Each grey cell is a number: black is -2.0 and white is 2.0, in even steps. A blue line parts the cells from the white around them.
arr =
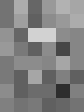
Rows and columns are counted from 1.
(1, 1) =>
-0.2
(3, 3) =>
1.3
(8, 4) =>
-0.5
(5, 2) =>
0.2
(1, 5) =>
0.8
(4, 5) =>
-0.9
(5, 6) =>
0.1
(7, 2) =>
-0.5
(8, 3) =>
-0.1
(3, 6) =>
0.1
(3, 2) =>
-0.4
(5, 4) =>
0.1
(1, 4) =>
0.4
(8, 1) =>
0.0

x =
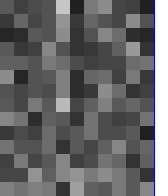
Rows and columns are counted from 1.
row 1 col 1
-0.6
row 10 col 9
-0.8
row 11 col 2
-0.7
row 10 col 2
-0.8
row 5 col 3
-0.7
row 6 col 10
-0.1
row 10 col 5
-0.8
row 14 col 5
-1.2
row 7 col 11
-1.0
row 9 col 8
-0.8
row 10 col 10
-0.6
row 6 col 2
-1.4
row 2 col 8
-0.7
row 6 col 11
-1.1
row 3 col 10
-1.3
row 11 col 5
-1.2
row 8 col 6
-0.9
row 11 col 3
-0.7
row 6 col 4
-0.6
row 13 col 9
-0.1
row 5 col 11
-0.2
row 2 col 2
-0.4
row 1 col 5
1.1
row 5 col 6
-0.8
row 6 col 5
0.0
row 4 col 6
-1.2
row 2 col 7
-0.4
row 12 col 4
-0.6
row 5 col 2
-0.5
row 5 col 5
-0.3
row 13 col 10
-0.6
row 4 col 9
-0.5
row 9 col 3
-1.3

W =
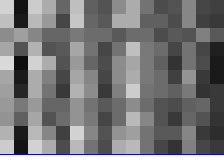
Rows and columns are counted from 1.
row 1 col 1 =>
1.3
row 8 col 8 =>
-0.6
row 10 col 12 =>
-0.6
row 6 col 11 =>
-0.1
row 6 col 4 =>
0.0
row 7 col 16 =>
-1.1
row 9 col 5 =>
-0.3
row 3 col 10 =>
-0.3
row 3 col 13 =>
-0.6
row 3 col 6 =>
-0.1
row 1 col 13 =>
-0.7
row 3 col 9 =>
-0.6
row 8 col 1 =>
0.4
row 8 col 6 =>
0.3
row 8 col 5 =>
-0.4
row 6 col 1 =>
0.6
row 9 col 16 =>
-1.2
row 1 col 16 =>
-1.0
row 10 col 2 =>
-1.6
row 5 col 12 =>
-0.5
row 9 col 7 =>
-0.1
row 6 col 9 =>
0.2
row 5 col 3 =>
1.3
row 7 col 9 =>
0.0
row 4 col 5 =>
-0.6
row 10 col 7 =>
0.1
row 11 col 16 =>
-1.1
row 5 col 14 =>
-0.2
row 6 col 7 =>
0.1
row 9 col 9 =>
-0.3
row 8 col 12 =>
-0.7
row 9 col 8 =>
-0.9
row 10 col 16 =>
-1.3
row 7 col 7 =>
0.2
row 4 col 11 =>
-0.1
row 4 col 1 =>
0.6

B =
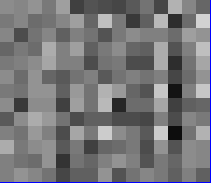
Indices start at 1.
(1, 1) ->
0.2
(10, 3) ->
0.4
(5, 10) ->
-0.8
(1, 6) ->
-1.0
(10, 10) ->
-0.1
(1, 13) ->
0.8
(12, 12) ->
-0.1
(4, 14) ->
0.0
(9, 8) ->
-0.5
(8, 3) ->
0.2
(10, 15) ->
0.8
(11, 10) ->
-0.1
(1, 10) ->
-0.6
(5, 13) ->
-1.3
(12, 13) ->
-0.4
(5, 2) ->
0.0
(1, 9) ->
-0.9
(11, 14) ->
0.2
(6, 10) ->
0.0
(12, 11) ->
-0.7
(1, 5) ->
0.5
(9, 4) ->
0.4
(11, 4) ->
0.3
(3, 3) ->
-0.2
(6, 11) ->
-0.2
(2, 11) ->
-0.5
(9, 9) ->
-0.8
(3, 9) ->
-0.1
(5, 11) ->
-0.8
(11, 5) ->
-0.6
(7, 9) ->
0.4
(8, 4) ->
0.2
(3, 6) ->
0.0
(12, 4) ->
0.3
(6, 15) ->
0.3
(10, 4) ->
0.0

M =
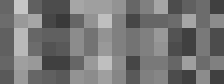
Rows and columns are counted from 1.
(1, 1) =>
-0.4
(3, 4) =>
-0.5
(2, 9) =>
0.0
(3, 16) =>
-0.8
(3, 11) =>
0.0
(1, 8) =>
0.5
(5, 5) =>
-1.0
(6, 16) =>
-1.0
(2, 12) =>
-0.4
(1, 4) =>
-0.8
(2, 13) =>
-0.3
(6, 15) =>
0.2
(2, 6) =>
-0.4
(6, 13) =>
-0.8
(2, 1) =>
-0.3
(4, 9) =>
0.0
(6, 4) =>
-0.5
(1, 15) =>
-0.3
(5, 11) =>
-0.1
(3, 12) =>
0.4
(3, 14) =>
-1.0
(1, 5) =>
-0.8
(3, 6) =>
0.2
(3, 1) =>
-0.5
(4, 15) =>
-0.1
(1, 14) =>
-0.5
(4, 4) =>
-0.7
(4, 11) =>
0.0

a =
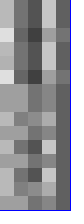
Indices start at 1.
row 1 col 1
0.9
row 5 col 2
-0.2
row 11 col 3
-0.7
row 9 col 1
0.9
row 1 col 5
-0.5
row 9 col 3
0.2
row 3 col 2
-0.4
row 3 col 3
-1.0
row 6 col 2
-0.4
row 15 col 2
0.5
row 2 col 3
-0.7
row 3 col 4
0.5
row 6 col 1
1.5
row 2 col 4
1.1
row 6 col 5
-0.2
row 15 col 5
-0.5
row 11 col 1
0.9
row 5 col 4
1.1
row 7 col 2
0.5
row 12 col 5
-0.5
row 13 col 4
1.1

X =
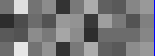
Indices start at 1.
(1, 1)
-0.2
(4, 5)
-1.2
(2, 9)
-0.1
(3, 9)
-0.3
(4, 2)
1.6
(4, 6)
-0.1
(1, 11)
0.4
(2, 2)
-0.8
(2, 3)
-0.3
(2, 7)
-1.1
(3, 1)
-0.6
